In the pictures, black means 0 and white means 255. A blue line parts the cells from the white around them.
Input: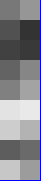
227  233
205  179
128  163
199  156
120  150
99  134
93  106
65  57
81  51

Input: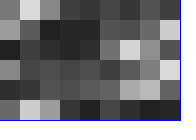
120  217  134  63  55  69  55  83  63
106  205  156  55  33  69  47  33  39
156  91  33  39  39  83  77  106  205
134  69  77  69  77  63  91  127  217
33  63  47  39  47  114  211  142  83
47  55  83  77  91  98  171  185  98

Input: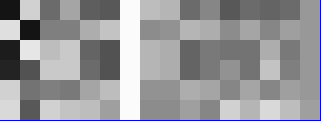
28  230  189  201  100  82  251  181  173  100  121  115  115  173  121  152
20  209  107  165  94  88  251  189  181  107  134  88  107  100  107  152
209  115  127  121  165  189  251  146  146  173  165  134  165  134  159  152
217  88  209  195  189  159  251  140  140  159  134  209  181  217  189  159
35  82  201  201  107  82  251  181  173  100  121  146  115  195  127  152
223  20  127  127  173  195  251  140  146  181  173  140  165  134  159  152

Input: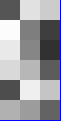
77  239  197
85  225  204
217  183  92
177  156  99
233  134  49
252  126  62

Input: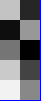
14  152
242  136
202  67
195  38
117  1

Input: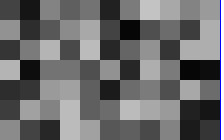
61  161  131  187  95  108  187  168  154  33  21
53  123  180  73  187  39  101  146  53  174  174
139  67  39  187  161  87  95  73  131  27  53
45  53  154  161  95  27  108  123  79  168  108
146  45  87  139  168  67  6  79  108  61  174
67  21  131  95  115  33  123  195  168  131  154
180  13  115  115  79  146  39  174  123  6  13

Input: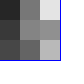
57  132  144
38  119  228
71  100  185

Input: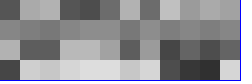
70  207  199  214  221  221  199  214  77  55  48  214
85  170  178  85  77  108  178  108  192  155  170  162
134  126  120  134  141  141  120  141  126  134  126  134
178  93  93  185  185  162  93  155  70  100  77  100
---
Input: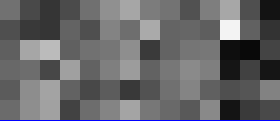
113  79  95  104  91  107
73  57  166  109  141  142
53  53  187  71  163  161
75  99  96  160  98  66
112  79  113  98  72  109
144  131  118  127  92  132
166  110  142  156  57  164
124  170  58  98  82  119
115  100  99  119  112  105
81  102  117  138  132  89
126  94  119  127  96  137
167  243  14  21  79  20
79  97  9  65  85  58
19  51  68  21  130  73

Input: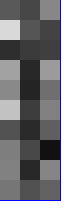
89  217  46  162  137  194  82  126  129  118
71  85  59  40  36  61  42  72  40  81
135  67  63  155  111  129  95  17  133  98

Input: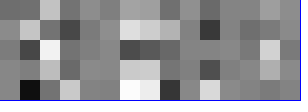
110  139  124  135  135
112  197  71  127  15
194  115  242  189  115
115  72  115  106  201
141  123  127  138  131
127  142  136  136  129
163  222  76  202  252
159  205  89  204  237
112  179  104  117  54
144  130  132  128  136
106  57  132  79  217
132  131  136  128  138
132  111  121  135  131
158  123  210  175  123
141  138  122  138  131

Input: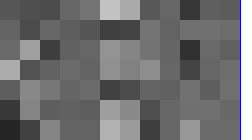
86  99  105  172  94  56  37
79  75  159  83  136  132  65
75  103  62  98  119  94  133
102  93  96  107  101  97  99
116  85  102  99  107  93  99
194  63  147  144  65  158  177
170  68  133  129  75  137  155
88  116  115  141  100  78  62
102  99  101  102  97  103  103
55  111  49  68  113  112  152
95  112  105  102  94  112  107
92  108  96  110  111  104  107

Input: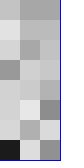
195  226  213  153  210  211  215  27
167  187  168  208  203  231  176  221
167  187  194  200  179  141  218  145

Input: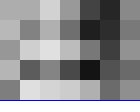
173  184  151  181  126
172  130  207  92  223
210  176  224  132  212
153  111  188  73  204
67  31  120  20  176
38  45  62  82  107
137  121  146  106  143

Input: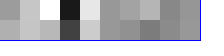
156  176
198  197
255  184
25  65
231  204
152  152
163  145
181  124
136  139
150  152

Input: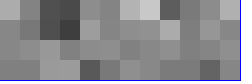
172  135  135  128
131  120  141  128
80  79  152  154
74  62  129  155
141  157  140  89
132  133  142  121
179  142  129  143
200  145  136  136
93  171  143  123
122  126  128  123
140  150  133  100
176  135  143  134

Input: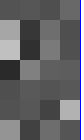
83  166  192  42  79  82  148
86  55  48  128  89  87  65
79  110  122  95  84  67  109
104  79  80  93  88  178  85
